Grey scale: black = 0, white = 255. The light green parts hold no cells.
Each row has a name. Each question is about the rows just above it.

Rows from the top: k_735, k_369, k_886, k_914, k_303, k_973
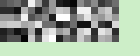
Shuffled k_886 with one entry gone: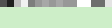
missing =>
[138]
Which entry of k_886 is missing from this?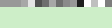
[241]
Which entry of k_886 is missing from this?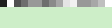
[125]
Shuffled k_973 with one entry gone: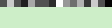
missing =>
[228]
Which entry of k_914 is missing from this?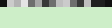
[216]
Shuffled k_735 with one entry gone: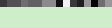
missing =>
[69]

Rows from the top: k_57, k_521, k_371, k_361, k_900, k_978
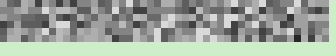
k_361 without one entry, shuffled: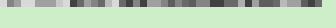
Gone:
[117]
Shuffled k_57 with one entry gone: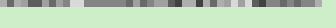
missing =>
[145]
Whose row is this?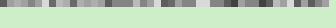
k_900
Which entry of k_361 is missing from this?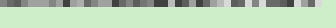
[201]
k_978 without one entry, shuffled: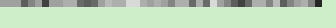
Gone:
[78]

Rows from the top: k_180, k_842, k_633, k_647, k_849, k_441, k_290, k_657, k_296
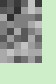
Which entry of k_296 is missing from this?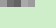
[88]
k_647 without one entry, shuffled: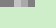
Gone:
[143]
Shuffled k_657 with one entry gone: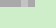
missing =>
[182]
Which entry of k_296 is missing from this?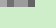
[88]
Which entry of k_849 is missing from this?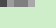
[88]
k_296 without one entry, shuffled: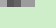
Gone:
[113]
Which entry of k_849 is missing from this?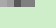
[73]

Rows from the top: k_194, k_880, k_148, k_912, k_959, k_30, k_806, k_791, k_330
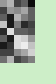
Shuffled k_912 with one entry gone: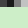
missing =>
[41]
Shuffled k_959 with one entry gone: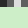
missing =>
[80]
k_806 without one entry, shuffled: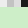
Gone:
[54]
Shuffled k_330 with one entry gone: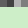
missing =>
[111]

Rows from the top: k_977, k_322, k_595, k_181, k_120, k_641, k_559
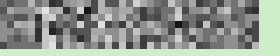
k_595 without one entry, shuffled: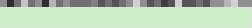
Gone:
[73]
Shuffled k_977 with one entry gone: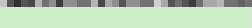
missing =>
[155]
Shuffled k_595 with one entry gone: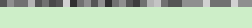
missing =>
[129]
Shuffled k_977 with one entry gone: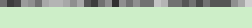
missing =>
[98]

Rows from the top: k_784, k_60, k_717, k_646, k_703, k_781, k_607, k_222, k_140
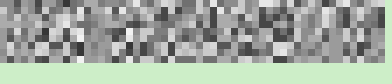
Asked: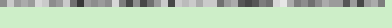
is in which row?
k_222
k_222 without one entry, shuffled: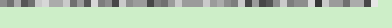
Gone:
[187]
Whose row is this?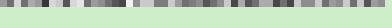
k_703
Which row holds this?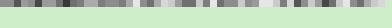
k_784
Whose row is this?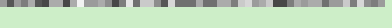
k_140
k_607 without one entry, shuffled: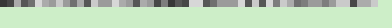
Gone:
[100]

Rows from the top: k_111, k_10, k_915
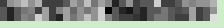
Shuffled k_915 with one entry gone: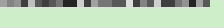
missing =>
[51]
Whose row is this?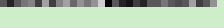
k_10
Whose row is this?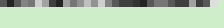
k_915
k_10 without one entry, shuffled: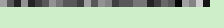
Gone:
[76]
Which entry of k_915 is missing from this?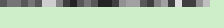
[51]
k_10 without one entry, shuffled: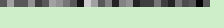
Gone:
[104]

